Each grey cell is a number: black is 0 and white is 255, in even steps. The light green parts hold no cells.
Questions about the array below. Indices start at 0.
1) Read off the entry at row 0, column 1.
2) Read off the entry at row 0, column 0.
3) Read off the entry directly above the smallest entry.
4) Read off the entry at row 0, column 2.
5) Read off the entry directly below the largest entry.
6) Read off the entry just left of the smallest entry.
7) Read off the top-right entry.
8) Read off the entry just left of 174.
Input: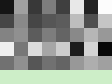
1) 160
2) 21
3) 152
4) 56
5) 197
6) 212
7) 252
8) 152

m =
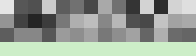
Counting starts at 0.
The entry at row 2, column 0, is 93
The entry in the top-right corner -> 223
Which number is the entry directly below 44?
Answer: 195
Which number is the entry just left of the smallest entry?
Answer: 66
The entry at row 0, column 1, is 87
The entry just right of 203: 93
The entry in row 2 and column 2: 135
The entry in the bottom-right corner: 101
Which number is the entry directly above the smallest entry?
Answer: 80
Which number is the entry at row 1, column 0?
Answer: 148
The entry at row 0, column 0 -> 229

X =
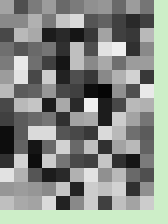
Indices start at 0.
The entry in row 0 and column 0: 163
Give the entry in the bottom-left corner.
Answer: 191
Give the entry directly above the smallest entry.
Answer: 137
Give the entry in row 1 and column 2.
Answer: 177
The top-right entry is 117
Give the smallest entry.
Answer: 5
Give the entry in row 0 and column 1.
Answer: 79
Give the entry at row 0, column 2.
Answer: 123
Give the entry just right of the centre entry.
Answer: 239
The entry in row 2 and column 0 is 72
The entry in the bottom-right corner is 204
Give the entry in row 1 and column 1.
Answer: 137
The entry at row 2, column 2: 169
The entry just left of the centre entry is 169
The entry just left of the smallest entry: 13
